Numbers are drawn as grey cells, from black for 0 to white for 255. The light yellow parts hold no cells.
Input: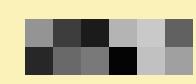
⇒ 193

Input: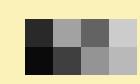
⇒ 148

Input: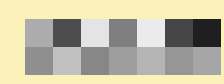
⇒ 150

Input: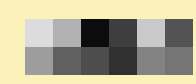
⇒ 131

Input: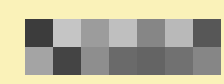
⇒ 113

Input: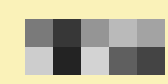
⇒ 95
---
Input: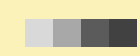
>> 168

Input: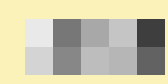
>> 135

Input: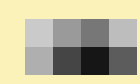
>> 69

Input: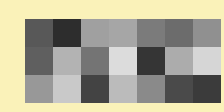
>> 201

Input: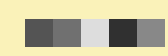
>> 112

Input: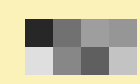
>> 135

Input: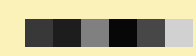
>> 29
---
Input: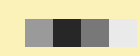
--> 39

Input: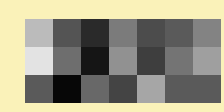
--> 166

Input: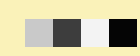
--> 61

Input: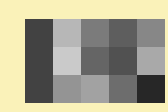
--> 162

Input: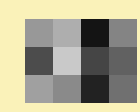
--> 138

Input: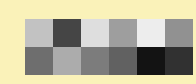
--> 97

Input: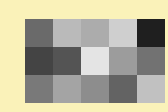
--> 141
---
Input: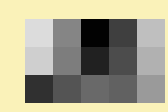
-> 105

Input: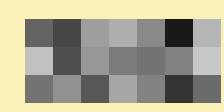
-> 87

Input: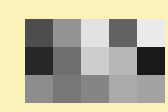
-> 133

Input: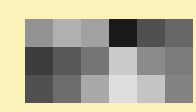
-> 169

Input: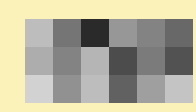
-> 189

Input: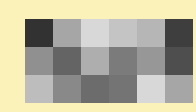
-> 108

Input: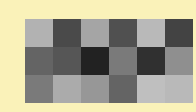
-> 151
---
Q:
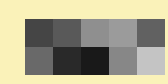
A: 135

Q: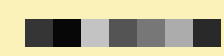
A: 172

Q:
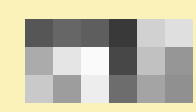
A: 164

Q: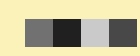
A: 202

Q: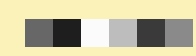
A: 58

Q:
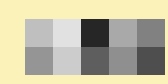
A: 143

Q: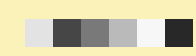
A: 247

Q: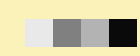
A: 179
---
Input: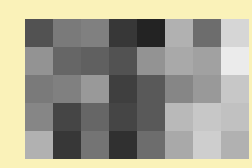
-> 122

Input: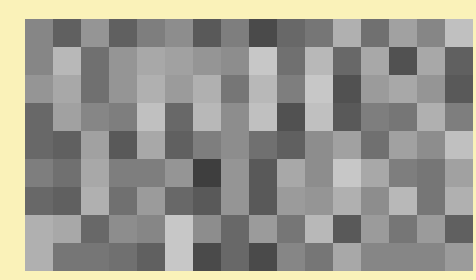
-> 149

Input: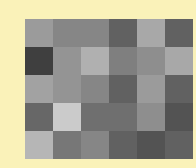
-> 162

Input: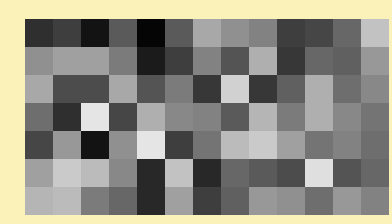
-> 168

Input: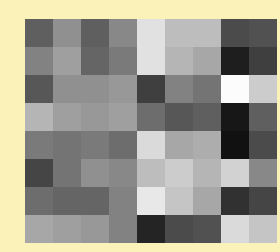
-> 87

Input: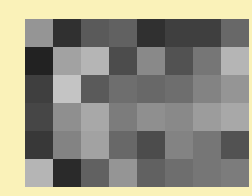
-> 63

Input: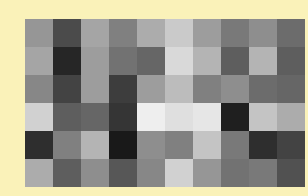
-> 135
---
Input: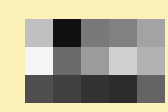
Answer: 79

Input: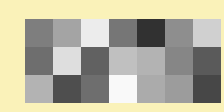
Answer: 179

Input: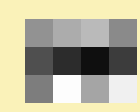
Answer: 125

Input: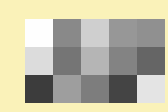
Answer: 60

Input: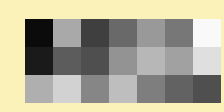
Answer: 175

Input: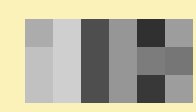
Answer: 193

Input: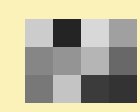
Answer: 120

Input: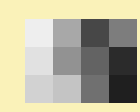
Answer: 210

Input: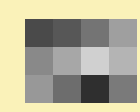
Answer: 152

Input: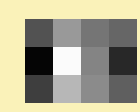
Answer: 62
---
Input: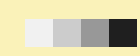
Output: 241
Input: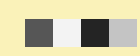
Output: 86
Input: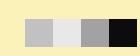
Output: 193
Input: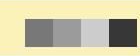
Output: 120
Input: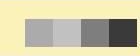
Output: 171
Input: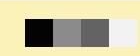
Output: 3
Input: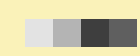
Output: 227
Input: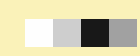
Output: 254
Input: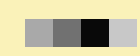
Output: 169
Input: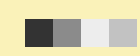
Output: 51
